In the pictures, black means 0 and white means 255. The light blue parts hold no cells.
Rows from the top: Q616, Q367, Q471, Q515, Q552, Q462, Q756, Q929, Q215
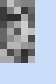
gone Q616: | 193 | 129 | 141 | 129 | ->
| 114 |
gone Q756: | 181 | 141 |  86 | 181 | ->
| 153 |

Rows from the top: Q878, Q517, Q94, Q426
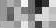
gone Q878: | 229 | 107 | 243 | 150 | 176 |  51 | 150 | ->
| 21 |
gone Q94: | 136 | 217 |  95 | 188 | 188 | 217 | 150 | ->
| 201 |
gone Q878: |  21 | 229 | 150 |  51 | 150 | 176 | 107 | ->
| 243 |
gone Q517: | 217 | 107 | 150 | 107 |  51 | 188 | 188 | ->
| 120 |
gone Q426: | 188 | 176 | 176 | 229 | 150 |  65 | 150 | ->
| 163 |

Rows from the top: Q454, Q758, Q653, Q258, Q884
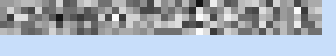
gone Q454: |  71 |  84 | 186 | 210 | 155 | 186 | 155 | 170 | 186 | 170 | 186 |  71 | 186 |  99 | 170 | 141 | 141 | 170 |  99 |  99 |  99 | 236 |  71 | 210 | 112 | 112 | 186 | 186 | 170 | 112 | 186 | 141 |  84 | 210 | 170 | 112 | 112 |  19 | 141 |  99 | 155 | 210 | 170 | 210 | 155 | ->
| 198 |
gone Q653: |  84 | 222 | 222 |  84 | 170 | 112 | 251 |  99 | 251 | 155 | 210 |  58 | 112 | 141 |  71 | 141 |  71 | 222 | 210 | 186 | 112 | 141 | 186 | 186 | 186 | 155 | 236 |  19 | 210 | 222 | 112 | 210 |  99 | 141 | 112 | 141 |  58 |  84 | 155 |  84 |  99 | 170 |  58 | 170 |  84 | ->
| 128 |

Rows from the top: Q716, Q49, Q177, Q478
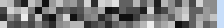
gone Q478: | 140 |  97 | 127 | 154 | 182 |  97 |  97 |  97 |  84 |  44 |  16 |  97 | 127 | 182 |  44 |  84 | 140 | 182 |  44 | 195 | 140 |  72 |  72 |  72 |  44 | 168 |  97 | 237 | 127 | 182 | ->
| 211 |
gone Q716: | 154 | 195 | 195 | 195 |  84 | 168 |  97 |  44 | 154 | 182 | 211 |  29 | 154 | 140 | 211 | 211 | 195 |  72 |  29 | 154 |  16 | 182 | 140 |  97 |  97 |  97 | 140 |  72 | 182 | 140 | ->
| 223 |
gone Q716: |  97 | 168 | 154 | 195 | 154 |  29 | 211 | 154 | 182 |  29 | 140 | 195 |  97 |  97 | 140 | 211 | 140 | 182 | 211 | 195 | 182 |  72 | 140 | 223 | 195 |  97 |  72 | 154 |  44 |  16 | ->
| 84 |
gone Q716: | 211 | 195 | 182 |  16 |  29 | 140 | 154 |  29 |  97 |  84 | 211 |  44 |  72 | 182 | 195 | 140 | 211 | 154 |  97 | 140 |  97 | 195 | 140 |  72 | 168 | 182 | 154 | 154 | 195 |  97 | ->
| 223 |
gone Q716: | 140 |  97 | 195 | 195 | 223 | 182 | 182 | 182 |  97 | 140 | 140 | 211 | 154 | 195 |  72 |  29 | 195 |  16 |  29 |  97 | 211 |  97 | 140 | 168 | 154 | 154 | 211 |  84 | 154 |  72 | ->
| 44 |
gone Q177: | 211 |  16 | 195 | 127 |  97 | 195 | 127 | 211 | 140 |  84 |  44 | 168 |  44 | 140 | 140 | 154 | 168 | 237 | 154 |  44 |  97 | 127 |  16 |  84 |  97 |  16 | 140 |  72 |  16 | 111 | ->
| 60 |
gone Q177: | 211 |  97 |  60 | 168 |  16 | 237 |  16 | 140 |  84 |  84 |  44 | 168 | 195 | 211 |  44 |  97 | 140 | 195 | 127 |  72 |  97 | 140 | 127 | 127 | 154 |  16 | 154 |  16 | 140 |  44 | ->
| 111 |

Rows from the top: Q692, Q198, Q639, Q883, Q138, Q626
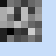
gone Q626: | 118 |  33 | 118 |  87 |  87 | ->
| 75 |
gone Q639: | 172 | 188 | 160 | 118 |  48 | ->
| 132 |

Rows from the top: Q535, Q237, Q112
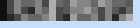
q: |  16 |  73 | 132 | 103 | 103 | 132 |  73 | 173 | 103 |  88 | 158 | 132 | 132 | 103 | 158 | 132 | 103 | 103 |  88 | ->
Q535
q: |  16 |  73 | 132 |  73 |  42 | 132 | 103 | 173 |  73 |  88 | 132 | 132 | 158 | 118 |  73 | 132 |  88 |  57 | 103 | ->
Q237
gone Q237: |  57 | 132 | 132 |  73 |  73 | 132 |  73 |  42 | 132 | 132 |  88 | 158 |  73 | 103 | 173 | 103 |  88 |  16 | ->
| 118 |
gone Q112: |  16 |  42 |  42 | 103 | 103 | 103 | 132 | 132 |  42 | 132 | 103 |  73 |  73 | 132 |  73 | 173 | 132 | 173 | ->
| 158 |
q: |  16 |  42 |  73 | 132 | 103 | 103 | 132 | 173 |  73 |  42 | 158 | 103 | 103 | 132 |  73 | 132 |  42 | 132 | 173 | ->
Q112
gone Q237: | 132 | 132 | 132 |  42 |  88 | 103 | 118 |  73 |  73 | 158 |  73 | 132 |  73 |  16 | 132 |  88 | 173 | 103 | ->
| 57 |

